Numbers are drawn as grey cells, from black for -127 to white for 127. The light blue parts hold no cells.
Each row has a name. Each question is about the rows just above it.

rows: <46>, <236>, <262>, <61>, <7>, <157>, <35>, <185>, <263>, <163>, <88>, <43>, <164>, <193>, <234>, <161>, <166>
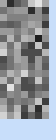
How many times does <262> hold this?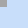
1
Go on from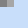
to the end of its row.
[-51 -51 -51  53]
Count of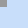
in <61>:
1
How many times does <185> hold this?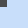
3
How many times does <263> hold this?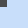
2
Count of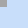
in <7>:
0
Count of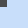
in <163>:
0

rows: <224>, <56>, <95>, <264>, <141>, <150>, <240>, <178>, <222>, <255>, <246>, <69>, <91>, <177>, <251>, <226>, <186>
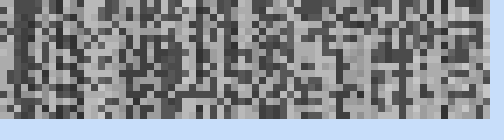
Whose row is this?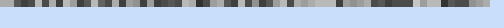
<222>
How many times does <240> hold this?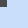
7
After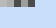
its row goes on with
[ 57 -40 -77  57  29  44 -64  44  29 -40 -28  44  44 -40 -40 -40  57  44
  57  29  44 -40  29 -40 -64  44 -52 -52 -28  29 -40 -40 -77  57  44  70
  17 -52  44]
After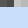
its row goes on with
[-52  44 -52  57  57  29 -40 -52  44 -64  44  29 -40  44 -52  29 -40 -40
  44  57 -64  29  29  44  44 -64 -40  29  44 -52  44  70  29  57  44 -52
  70  44  29  29  29 -52]
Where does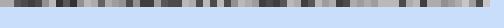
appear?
<255>

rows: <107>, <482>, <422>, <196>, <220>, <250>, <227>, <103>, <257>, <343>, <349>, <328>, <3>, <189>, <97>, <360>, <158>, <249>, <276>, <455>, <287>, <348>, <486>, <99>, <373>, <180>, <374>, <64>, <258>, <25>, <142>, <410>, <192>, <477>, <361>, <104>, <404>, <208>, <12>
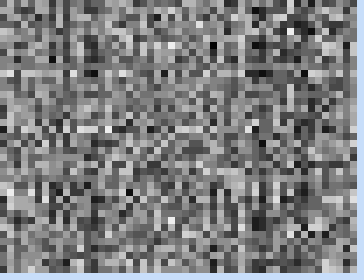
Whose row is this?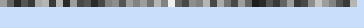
<410>
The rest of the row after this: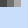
[-43 -43 -13   2 -43  41  14  53 -70 -43  14 -43  41 -55  69 -55 -85  53
 -43 -55 -70   2 -55 -70 -43 -98   2 -27  53 -70 -43  29 -55   2]

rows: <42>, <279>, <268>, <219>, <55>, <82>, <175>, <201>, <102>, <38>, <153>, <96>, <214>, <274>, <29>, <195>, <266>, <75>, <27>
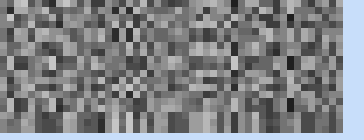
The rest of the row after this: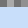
[-40   4  29 -25 -12 -66 -53  29   4  16  29  16 -12 -25 -40  42  16   4
 -25  55   4 -53   4 -53 -66 -12  16 -96 -12   4  29   4 -40  16 -40]
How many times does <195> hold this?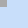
5
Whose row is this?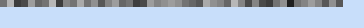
<29>
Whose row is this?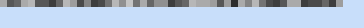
<214>

